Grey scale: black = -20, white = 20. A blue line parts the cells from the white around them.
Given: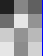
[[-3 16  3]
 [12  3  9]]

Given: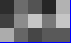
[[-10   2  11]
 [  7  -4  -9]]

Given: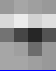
[[ 14  17  13]
 [ -2  -9 -14]]

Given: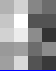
[[11 20 -7]
 [13 17  2]]

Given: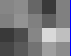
[[  0   3   0]
 [-11  -8   1]]

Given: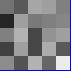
[[-14   5  -1]
 [  0   8  -9]]

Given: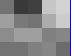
[[ 5 -1 -2]
 [ 2  5  5]]
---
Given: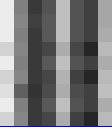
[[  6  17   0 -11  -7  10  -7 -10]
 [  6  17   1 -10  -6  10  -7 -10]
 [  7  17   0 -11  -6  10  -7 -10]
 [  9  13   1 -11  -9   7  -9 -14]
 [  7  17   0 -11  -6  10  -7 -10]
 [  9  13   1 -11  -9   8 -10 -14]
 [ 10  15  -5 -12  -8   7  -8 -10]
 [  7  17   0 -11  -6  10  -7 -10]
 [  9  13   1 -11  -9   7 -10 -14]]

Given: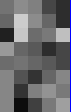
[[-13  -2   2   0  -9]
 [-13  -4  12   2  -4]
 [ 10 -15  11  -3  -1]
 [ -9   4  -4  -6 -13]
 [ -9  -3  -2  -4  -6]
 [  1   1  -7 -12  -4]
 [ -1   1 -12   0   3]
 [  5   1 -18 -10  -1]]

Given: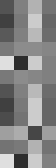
[[ -2  -7   0   8]
 [ -4 -10  -1  12]
 [ -3  -6   0   9]
 [  1  -1   2   2]
 [  0  15 -13  12]
 [  0  -1   2   1]
 [ -3  -7   0   9]
 [ -4 -10  -1  12]
 [ -4  -8  -2  12]
 [  5   5   7  -9]
 [ -2  -2  -1   8]
 [  0  15 -13  12]]

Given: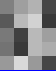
[[ -9   0   5   8]
 [-11  -6   9  13]
 [  5  -1 -10   9]
 [  7  -2 -11   9]
 [ -9   4  14   4]]

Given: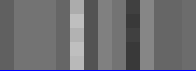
[[ -3  -5  -2  -2  -2  -4   7  -7   0  -2 -10   1  -4  -4]
 [ -3  -5  -2  -2  -2  -4  10  -7   0  -2 -11   1  -4  -4]
 [ -3  -5  -2  -2  -2  -4   8  -7   0  -2 -10   1  -4  -4]
 [ -3  -5  -2  -2  -2  -4  10  -7   0  -2 -11   1  -4  -4]
 [ -3  -5  -2  -2  -2  -4   9  -7   0  -2 -11   1  -4  -4]]

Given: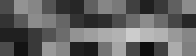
[[  2  -8   3   1  -7 -13 -14  -5   1  -1 -10 -15 -11  -5]
 [-14 -12  -6   2   0  -4 -12 -14 -13  -8  -3   2  -3  -9]
 [  1 -15 -15 -11  -7  -3   3   5   7   8  12   9   8   4]
 [  0  -8 -17 -11   4   1 -15 -16  -2   6  -9 -18 -10   7]]

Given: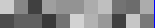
[[  7  12   1 -10   5   3   3   7  10  -2  -3]
 [ -1  -8  -5  -5 -11  -2  13   8   4 -10  11]]

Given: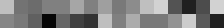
[[ 13  10  -2  -3   0   0   6   0   5  -1   2  10  13  -7 -15  -8]
 [-15   1  -1  -5 -19  -4 -10 -12  10   0   7  -1  -1   3  12  -6]]
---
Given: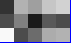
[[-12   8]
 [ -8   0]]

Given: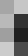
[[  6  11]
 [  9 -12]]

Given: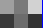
[[  5  -1]
 [-11  -3]]

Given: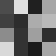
[[ -8  15]
 [-10 -13]]

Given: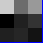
[[ 12  -3]
 [-20 -15]]

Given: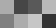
[[ 7 -9]
 [ 0  7]]

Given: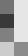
[[ -2  16]
 [-11  16]]
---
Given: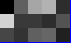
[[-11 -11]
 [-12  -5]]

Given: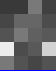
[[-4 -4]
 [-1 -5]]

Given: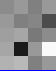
[[ 0  1]
 [ 6 -1]]

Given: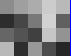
[[ -9  -1]
 [ -7 -10]]

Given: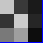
[[ 12 -14]
 [  5 -18]]

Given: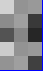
[[  5 -11]
 [  1 -14]]
